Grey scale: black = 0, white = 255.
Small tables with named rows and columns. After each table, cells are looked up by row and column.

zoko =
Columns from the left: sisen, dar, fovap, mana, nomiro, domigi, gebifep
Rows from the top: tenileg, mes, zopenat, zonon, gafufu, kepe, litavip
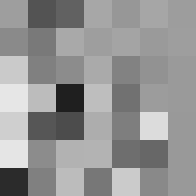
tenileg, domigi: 166
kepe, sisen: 229
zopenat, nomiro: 130
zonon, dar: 188
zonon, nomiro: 113
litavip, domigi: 137
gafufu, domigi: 220
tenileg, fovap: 97
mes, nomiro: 164
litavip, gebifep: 153
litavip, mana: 119
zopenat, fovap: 140
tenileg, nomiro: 151
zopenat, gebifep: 154
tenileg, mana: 167
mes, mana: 158
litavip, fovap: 188
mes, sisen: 138
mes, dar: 121
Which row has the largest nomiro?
litavip

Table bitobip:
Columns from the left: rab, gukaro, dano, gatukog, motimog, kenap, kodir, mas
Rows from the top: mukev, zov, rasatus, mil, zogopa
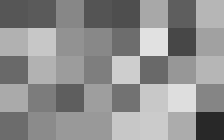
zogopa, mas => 40
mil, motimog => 114
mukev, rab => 86
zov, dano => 146
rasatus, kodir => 151
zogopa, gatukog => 153
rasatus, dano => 156

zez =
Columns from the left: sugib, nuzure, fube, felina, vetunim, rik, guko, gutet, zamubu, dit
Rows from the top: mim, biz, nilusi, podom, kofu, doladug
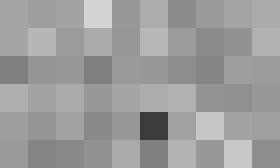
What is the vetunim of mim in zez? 152
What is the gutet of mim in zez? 154
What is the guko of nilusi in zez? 140
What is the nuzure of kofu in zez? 150
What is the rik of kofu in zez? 59
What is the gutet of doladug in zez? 151
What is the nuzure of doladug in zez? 132
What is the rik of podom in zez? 172
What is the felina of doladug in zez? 146
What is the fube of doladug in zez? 137
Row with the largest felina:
mim

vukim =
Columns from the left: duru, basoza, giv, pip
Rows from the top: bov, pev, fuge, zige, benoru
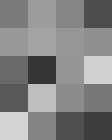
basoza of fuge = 53
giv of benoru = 79
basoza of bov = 157
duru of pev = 153
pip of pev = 143
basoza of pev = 164
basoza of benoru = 132
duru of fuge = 105
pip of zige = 119
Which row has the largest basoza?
zige

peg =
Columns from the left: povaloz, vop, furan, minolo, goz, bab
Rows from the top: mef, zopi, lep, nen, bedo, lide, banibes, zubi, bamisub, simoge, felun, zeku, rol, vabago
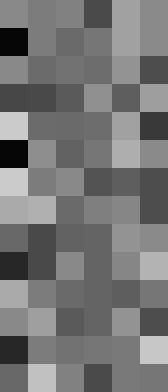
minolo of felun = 100
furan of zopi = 106
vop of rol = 124
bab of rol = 199
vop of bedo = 107
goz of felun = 94
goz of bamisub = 147
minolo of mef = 74

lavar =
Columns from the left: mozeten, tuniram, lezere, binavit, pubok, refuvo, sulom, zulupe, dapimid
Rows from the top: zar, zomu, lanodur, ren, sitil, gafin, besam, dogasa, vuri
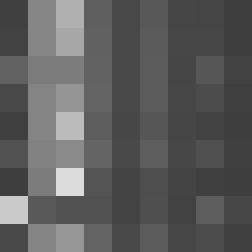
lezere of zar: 176
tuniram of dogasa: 89
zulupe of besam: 63
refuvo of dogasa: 79
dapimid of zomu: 62
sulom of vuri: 71
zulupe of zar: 69
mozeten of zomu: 66
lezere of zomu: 167
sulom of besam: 68
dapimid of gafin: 64
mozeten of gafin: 81
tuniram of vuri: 132
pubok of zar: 72
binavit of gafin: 100
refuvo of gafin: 93
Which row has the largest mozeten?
dogasa

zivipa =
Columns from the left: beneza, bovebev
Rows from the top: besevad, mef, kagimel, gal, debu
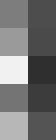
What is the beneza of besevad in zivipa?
125
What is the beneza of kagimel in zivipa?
241
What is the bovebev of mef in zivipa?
74
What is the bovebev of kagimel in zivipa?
47
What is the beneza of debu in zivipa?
183
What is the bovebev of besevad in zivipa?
77
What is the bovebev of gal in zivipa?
60
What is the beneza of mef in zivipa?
154
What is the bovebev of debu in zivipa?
84
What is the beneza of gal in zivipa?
116
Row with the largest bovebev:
debu

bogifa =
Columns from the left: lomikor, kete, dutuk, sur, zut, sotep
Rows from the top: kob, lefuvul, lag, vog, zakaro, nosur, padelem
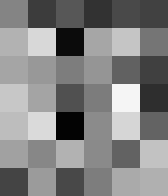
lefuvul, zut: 197
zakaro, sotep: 99
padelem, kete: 155
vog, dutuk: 80
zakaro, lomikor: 189
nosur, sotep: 194
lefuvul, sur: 166
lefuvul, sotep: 117
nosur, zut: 98

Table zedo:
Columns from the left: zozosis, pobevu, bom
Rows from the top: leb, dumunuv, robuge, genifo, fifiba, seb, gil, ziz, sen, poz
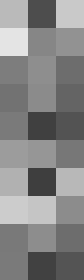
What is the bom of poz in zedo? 84
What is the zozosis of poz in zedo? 122
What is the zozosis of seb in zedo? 156
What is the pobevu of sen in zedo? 141
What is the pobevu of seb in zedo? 150
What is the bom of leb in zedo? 201
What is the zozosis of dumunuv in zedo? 228
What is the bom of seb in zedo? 119
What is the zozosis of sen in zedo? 121
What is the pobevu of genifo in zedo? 139
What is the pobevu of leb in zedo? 77
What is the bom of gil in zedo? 184
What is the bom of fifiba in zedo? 83
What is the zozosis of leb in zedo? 186
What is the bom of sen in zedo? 109
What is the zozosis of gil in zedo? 177

